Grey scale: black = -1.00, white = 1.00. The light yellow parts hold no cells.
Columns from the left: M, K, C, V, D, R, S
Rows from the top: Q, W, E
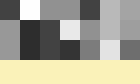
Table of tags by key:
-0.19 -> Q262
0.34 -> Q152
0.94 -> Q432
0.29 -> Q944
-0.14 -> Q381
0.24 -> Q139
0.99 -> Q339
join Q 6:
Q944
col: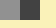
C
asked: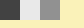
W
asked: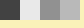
W
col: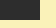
K
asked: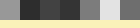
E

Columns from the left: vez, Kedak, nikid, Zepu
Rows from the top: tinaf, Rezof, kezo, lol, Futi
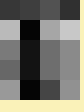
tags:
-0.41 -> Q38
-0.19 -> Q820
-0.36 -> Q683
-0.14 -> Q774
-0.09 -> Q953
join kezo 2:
Q774
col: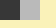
vez

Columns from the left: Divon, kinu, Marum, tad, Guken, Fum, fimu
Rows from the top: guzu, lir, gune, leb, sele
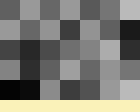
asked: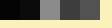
sele
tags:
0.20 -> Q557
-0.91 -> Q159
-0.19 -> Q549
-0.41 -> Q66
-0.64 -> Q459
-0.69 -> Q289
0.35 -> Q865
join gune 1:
Q289
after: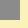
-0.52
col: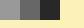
kinu
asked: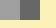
leb
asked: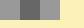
guzu
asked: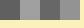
leb

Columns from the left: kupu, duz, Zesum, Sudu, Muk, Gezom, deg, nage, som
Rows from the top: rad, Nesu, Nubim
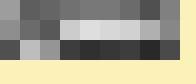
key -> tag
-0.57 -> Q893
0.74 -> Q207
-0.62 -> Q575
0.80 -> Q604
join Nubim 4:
Q575
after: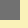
-0.06

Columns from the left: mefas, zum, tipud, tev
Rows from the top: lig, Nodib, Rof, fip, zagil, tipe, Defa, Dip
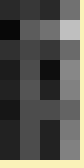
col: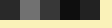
tipud
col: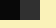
mefas
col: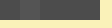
zum
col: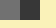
tipud
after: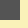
-0.73
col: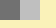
tev

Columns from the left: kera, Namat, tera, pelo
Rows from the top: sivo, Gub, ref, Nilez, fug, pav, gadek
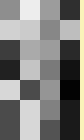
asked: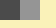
fug
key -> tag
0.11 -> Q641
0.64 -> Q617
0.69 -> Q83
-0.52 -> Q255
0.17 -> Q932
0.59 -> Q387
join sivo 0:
Q641
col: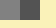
tera
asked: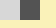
gadek

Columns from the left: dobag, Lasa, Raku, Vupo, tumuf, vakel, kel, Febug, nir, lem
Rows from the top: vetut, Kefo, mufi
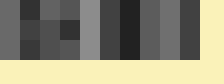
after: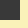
-0.38
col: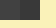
Lasa

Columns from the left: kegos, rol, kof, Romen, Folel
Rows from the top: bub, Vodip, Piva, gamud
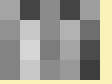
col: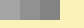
kegos
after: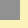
0.56
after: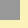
-0.52

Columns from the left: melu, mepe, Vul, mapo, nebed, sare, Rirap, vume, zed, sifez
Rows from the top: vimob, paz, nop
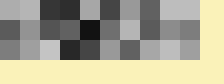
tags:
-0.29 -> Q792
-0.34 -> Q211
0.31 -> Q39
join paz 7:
Q792
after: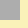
0.42
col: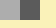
melu
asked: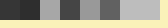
vimob
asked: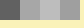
nop
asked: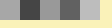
vimob

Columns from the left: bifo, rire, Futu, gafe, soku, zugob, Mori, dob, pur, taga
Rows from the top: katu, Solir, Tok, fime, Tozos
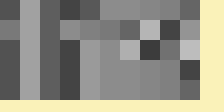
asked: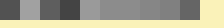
Tozos
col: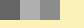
Mori

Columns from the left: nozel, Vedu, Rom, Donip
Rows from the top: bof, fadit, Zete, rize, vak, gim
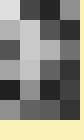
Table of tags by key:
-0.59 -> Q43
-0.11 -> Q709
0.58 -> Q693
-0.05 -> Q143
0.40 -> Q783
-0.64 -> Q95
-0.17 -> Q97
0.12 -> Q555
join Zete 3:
Q709
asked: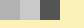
fadit
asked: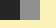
bof
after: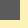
-0.59
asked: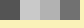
Zete
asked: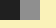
vak
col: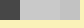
Vedu

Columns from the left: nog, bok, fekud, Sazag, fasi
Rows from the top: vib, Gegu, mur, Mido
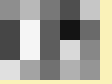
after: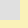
0.28
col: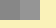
fasi
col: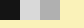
Sazag
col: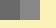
fasi
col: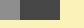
nog

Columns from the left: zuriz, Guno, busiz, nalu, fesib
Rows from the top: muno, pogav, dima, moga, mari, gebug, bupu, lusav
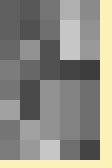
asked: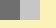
pogav
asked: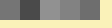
mari

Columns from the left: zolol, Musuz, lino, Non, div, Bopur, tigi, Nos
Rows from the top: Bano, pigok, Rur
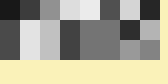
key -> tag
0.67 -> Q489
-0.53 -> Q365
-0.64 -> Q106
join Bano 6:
Q489
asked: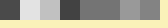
Rur
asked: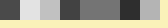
pigok
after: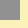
0.73
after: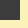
0.14

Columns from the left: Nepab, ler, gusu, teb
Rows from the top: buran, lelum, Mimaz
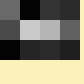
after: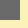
-0.98
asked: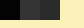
buran
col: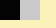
ler
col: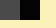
Nepab
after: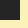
-0.66
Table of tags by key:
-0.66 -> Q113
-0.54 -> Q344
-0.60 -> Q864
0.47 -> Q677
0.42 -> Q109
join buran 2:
Q864

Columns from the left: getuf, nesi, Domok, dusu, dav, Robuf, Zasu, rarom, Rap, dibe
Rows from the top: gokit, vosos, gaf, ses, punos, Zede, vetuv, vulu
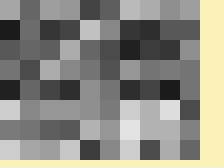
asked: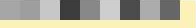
vulu
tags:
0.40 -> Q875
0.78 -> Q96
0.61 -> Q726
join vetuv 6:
Q96
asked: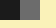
vosos
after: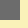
-0.58
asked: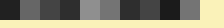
punos
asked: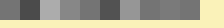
ses
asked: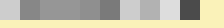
Zede

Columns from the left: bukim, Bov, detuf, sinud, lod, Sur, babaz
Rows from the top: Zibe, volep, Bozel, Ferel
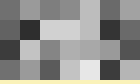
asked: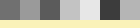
Ferel
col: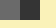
Sur
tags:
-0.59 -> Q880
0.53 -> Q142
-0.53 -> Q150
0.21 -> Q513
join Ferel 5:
Q150
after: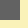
-0.64
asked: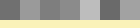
Zibe
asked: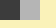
Ferel

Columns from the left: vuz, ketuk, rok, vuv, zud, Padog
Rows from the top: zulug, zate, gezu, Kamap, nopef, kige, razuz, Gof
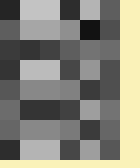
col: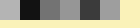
zud
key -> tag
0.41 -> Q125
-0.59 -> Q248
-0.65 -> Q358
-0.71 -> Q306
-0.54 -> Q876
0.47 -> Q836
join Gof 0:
Q358
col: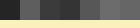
vuz
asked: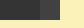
kige
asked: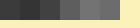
gezu

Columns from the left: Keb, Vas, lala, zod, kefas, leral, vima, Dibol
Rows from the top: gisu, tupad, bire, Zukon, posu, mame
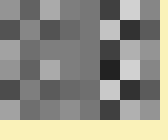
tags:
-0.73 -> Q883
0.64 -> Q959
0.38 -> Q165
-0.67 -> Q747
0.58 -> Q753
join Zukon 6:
Q959
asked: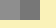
mame
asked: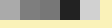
Zukon

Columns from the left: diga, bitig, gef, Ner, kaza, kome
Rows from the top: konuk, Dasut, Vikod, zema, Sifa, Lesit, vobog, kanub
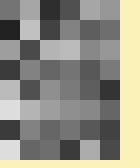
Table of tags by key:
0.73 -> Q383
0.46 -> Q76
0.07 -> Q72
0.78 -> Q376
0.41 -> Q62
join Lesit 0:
Q383
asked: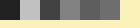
Dasut

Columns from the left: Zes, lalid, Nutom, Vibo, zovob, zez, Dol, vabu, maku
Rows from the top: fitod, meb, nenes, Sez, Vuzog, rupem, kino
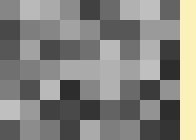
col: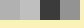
vabu
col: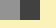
vabu

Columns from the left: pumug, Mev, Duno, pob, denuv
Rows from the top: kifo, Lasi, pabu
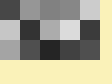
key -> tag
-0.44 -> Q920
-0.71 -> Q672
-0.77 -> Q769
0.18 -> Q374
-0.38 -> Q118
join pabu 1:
Q118
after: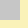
-0.60
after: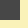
0.18
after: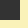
0.35
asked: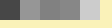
kifo

